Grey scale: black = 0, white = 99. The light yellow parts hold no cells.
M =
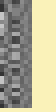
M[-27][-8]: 31
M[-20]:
[65, 56, 36, 34, 36, 45, 53, 42]
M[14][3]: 66
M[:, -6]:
[44, 56, 56, 36, 36, 36, 36, 36, 44, 44, 40, 52, 36, 48, 52, 36, 56, 44, 52, 40, 36, 52, 48, 44, 36, 44, 56]
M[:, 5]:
[54, 51, 48, 39, 45, 51, 42, 45, 39, 54, 51, 39, 45, 39, 42, 45, 45, 54, 51, 39, 39, 42, 54, 39, 45, 51, 48]
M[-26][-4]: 43
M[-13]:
[42, 36, 52, 66, 64, 42, 43, 49]
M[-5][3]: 26
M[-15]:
[65, 56, 36, 42, 43, 45, 53, 44]
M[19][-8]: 76
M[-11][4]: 57
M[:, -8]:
[31, 20, 20, 76, 76, 53, 76, 65, 65, 31, 42, 42, 65, 53, 42, 65, 31, 31, 20, 76, 76, 42, 20, 65, 65, 31, 20]
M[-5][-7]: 48
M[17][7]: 42
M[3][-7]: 52
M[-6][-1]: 49
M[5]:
[53, 56, 36, 26, 29, 51, 50, 42]
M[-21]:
[76, 52, 36, 50, 50, 42, 50, 45]
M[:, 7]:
[42, 45, 48, 45, 44, 42, 45, 42, 48, 42, 42, 49, 44, 49, 49, 42, 48, 42, 45, 47, 45, 49, 42, 48, 42, 42, 47]
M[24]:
[65, 56, 36, 34, 36, 45, 53, 42]
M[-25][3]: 50
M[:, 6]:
[45, 40, 40, 50, 53, 50, 50, 53, 48, 45, 48, 43, 53, 45, 43, 53, 40, 45, 40, 50, 50, 43, 43, 48, 53, 45, 40]
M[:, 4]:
[29, 43, 50, 50, 43, 29, 50, 36, 64, 29, 29, 64, 43, 64, 64, 36, 57, 29, 36, 57, 50, 64, 29, 64, 36, 29, 43]

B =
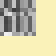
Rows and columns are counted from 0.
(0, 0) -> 69
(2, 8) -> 52
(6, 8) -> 70
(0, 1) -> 28
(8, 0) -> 47
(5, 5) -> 55
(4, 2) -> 40
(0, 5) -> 59
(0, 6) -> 64
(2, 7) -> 64
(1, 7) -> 38
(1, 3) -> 76
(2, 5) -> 48
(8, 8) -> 50
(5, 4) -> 33
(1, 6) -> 64
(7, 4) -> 32
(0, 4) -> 32
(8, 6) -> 46
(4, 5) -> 58
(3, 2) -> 87
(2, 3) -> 24
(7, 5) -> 56
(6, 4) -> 31
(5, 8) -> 71

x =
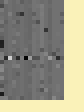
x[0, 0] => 38
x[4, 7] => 40
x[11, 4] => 42
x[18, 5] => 43
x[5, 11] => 43
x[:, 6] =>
[41, 41, 41, 41, 41, 41, 41, 42, 41, 41, 41, 42, 46, 41, 2, 41, 41, 41, 41, 41, 41, 41, 41, 41, 41]
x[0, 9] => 44
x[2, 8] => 45
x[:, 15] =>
[44, 44, 44, 37, 44, 37, 44, 44, 44, 44, 42, 44, 44, 44, 37, 44, 42, 44, 44, 44, 44, 44, 44, 44, 42]
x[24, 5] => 36
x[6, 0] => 38
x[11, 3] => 41
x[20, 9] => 44
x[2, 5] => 43
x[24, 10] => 47
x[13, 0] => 48
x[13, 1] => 40
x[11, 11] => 43
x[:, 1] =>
[48, 41, 41, 41, 41, 38, 41, 41, 41, 41, 41, 41, 41, 40, 17, 41, 43, 41, 41, 41, 39, 41, 41, 41, 49]
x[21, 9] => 44
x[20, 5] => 43
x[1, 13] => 44
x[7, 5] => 43
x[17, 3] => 41
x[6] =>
[38, 41, 43, 41, 42, 43, 41, 40, 45, 44, 47, 43, 40, 44, 44, 44]
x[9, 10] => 47
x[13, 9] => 44
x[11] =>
[13, 41, 43, 41, 42, 43, 42, 40, 45, 44, 47, 43, 40, 44, 44, 44]
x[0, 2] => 43
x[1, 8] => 45
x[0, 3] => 41
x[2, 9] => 44
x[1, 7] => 42
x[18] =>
[42, 41, 43, 41, 37, 43, 41, 43, 45, 44, 47, 43, 43, 44, 44, 44]

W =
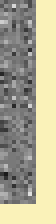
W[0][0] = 48
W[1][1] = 55
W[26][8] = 49
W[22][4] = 55
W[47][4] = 53
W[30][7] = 29
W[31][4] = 58
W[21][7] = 47
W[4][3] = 47
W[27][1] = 44
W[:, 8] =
[50, 46, 51, 47, 50, 45, 47, 57, 47, 55, 47, 42, 51, 47, 42, 49, 49, 44, 44, 47, 49, 45, 52, 51, 42, 46, 49, 53, 46, 50, 46, 49, 48, 48, 43, 49, 45, 45, 45, 47, 47, 42, 51, 47, 50, 47, 48, 44, 39, 51, 45]
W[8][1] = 47
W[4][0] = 51
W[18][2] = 36
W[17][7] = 50
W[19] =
[57, 39, 42, 25, 44, 37, 36, 55, 47]
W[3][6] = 53
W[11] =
[38, 49, 44, 46, 45, 52, 51, 47, 42]
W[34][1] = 39
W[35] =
[47, 44, 48, 31, 54, 38, 37, 58, 49]
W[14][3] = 47
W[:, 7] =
[29, 29, 47, 50, 39, 75, 64, 35, 39, 41, 72, 47, 18, 74, 47, 60, 57, 50, 35, 55, 20, 47, 30, 40, 42, 53, 80, 35, 49, 47, 29, 54, 47, 55, 54, 58, 34, 57, 59, 73, 47, 47, 47, 24, 51, 33, 58, 69, 86, 45, 48]
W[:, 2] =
[44, 49, 46, 57, 58, 55, 56, 53, 49, 50, 55, 44, 44, 54, 45, 54, 52, 49, 36, 42, 40, 48, 42, 40, 41, 45, 53, 47, 47, 58, 44, 48, 40, 48, 44, 48, 41, 51, 47, 47, 47, 47, 52, 38, 42, 45, 43, 47, 54, 55, 47]
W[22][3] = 42
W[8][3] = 48
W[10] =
[54, 68, 55, 50, 55, 50, 37, 72, 47]
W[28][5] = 46
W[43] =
[21, 10, 38, 44, 45, 47, 41, 24, 47]
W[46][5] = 38
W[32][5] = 64
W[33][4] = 52
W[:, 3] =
[46, 83, 29, 53, 47, 33, 24, 37, 48, 51, 50, 46, 60, 23, 47, 43, 48, 44, 56, 25, 64, 65, 42, 43, 75, 40, 16, 47, 50, 41, 55, 40, 55, 45, 47, 31, 54, 28, 47, 47, 47, 47, 44, 44, 20, 57, 19, 47, 35, 47, 41]
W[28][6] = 52
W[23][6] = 31
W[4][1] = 50
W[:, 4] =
[44, 48, 50, 49, 51, 46, 59, 52, 53, 55, 55, 45, 45, 52, 47, 47, 52, 54, 46, 44, 48, 52, 55, 47, 47, 47, 52, 49, 52, 55, 51, 58, 44, 52, 47, 54, 50, 44, 49, 45, 48, 44, 52, 45, 43, 48, 40, 53, 46, 49, 42]

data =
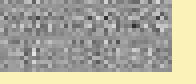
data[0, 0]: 52
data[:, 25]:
[48, 59, 55, 49, 70, 54, 52, 66, 63, 57, 50, 55, 63, 57, 62, 52, 59, 56]
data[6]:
[61, 54, 58, 74, 53, 79, 59, 70, 48, 78, 41, 45, 79, 52, 56, 68, 37, 66, 42, 42, 48, 71, 79, 46, 54, 52, 69, 71, 82, 39, 55, 47, 50, 18, 35, 61, 82, 49, 44, 79, 75, 77, 67]
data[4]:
[71, 36, 60, 42, 54, 49, 61, 40, 47, 27, 53, 43, 55, 49, 52, 41, 63, 58, 67, 72, 72, 51, 27, 54, 84, 70, 19, 66, 51, 45, 63, 50, 75, 69, 70, 42, 48, 58, 55, 25, 74, 40, 60]
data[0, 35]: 72
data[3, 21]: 57
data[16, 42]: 57
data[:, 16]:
[48, 61, 45, 57, 63, 53, 37, 58, 58, 59, 59, 58, 74, 61, 61, 67, 52, 60]
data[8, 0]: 56
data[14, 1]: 53
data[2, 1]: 58
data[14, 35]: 59
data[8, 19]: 58
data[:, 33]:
[41, 63, 40, 63, 69, 43, 18, 54, 65, 59, 47, 50, 80, 58, 74, 59, 45, 63]
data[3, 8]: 51
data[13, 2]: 68
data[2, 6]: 57
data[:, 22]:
[71, 52, 71, 63, 27, 65, 79, 49, 48, 56, 72, 66, 50, 69, 43, 73, 59, 61]
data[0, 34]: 41
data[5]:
[61, 62, 53, 54, 47, 61, 62, 64, 43, 70, 52, 57, 65, 61, 58, 61, 53, 63, 50, 57, 51, 65, 65, 52, 61, 54, 68, 51, 66, 41, 57, 56, 57, 43, 50, 59, 59, 51, 57, 68, 60, 65, 59]
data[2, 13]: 56
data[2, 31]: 52
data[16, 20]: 57
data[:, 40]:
[50, 60, 61, 37, 74, 60, 75, 80, 61, 56, 59, 56, 53, 60, 53, 51, 74, 56]
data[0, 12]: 55
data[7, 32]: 70
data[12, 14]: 55
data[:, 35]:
[72, 54, 65, 73, 42, 59, 61, 42, 55, 56, 51, 58, 50, 52, 59, 55, 51, 58]
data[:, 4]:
[50, 60, 61, 58, 54, 47, 53, 55, 62, 54, 43, 60, 69, 71, 57, 63, 59, 62]
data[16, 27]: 71
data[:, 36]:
[65, 54, 73, 54, 48, 59, 82, 55, 59, 53, 49, 58, 46, 61, 51, 55, 66, 61]

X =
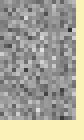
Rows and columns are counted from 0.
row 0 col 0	53
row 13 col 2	57
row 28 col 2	61
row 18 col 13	52
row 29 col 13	46
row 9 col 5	61
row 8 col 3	59
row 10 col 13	60
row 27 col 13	52
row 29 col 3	61
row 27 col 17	60
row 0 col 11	63
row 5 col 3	71
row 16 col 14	53
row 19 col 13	65
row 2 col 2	66
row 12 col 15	43
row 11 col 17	55
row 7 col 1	54
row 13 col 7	54
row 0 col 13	41
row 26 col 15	56
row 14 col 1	59
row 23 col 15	34
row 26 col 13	35
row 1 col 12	57
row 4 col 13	57
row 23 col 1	74
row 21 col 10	45
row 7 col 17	19
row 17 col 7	60
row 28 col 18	68
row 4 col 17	58
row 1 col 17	54
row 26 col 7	59
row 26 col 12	59
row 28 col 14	59
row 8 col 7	65
